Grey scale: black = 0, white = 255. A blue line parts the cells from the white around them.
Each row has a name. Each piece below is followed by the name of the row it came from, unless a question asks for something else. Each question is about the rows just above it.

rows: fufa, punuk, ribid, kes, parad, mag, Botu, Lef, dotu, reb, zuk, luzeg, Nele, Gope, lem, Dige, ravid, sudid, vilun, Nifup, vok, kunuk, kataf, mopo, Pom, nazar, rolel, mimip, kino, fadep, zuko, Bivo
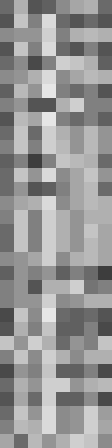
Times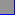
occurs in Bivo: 1
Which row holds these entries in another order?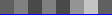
rolel
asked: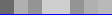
mimip
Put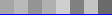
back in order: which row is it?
sudid
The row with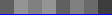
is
Nifup
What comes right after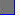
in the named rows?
[128]
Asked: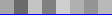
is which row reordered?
sudid

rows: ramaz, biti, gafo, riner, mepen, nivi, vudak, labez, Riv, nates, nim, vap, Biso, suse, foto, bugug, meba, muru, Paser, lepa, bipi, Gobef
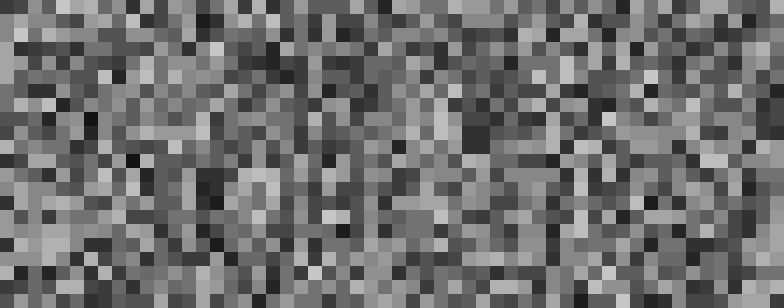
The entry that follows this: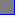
[59]
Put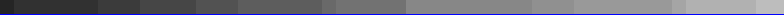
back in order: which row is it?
Biso

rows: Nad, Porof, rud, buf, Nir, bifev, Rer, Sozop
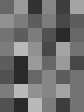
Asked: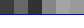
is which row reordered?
Nad
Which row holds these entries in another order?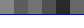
bifev
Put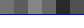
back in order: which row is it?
bifev
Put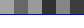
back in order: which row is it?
Nad

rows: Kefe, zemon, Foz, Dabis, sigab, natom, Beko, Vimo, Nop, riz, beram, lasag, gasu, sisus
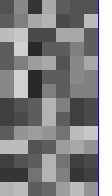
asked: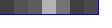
lasag
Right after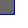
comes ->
[157]
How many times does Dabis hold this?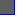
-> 4

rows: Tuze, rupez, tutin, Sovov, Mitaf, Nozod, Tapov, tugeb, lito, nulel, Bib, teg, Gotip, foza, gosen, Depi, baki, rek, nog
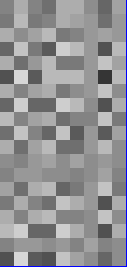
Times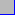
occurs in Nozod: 4
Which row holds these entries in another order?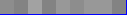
rek
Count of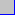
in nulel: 2

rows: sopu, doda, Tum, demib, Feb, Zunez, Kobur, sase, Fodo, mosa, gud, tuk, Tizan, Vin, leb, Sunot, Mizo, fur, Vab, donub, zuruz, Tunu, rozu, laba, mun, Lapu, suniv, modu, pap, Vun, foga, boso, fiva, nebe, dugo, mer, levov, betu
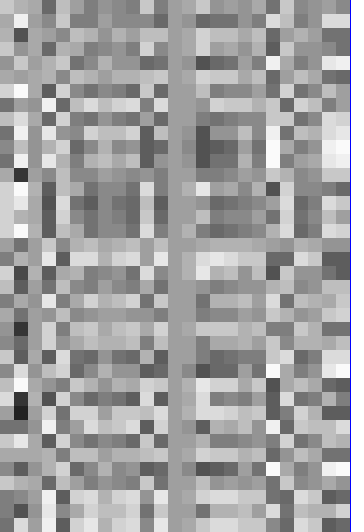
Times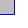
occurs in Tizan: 1
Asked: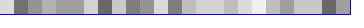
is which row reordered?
sase

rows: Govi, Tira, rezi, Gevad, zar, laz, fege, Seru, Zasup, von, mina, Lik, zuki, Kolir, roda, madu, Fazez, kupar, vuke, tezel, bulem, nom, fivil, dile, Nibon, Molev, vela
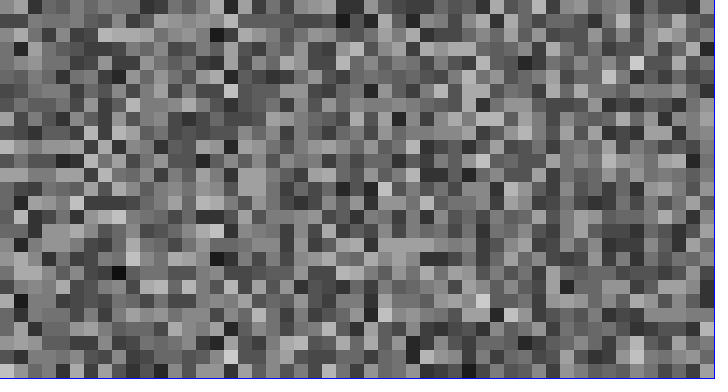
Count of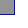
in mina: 7
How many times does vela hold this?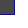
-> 3
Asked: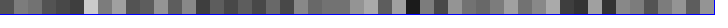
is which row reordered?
nom
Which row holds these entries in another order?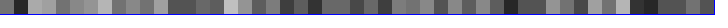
Lik
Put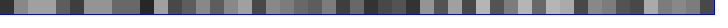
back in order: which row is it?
bulem

